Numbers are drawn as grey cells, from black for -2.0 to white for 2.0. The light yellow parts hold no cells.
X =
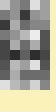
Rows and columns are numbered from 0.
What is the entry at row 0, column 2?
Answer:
-0.1
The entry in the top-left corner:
1.1
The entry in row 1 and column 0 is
-0.1
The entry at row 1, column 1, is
0.3
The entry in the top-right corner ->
0.5
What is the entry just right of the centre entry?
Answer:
0.7
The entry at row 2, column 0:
-1.1
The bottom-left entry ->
1.5
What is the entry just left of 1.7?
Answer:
0.9
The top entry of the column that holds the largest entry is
1.5
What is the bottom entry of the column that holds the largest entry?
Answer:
1.3

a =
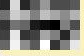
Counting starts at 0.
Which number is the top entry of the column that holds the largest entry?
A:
0.4
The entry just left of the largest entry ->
-0.6
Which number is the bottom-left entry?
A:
-0.4
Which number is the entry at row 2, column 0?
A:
-1.2
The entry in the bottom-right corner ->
1.6
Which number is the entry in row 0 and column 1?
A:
1.4
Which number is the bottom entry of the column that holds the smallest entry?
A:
-1.2
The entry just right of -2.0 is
0.0
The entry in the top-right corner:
-0.6
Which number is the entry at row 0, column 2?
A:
-1.4

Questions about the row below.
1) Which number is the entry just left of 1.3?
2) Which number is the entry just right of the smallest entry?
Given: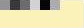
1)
-0.3
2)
0.7

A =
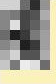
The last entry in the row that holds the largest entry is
-0.3
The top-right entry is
0.3
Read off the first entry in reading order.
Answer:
1.3
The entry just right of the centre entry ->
-0.1
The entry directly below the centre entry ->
-1.5
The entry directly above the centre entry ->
-0.9
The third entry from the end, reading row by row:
1.7
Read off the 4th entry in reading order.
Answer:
-1.3

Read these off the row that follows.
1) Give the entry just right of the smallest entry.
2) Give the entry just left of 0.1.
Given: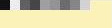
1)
1.7
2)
-0.3

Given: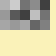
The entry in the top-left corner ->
0.8
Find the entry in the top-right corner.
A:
-1.0
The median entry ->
0.2
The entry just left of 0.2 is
-0.2

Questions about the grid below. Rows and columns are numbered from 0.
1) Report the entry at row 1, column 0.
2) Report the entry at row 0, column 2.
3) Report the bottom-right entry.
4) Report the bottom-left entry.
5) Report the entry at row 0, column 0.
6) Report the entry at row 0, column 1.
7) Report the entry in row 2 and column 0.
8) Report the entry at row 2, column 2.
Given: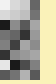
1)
1.4
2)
1.2
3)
-0.6
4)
-0.6
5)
1.8
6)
1.4
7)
-1.6
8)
-0.6

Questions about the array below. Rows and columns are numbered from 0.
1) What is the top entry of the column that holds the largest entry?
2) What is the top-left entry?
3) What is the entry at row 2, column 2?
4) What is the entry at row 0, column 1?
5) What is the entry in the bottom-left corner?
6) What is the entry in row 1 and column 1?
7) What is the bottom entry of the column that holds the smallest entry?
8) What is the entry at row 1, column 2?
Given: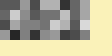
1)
0.6
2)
-0.6
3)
0.0
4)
-0.6
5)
0.4
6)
1.2
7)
-1.4
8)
0.2

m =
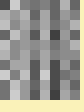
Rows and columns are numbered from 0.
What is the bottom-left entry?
-0.2
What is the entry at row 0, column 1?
1.2
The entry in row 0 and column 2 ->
0.0
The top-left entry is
-0.8
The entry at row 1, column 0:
0.8
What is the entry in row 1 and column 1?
0.4
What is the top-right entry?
-0.4
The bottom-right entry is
0.0
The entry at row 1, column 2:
0.8
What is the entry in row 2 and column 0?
1.0
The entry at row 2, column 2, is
0.6
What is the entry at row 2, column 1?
0.2

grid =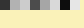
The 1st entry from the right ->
1.6
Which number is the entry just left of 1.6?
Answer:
-1.8
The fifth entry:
0.6
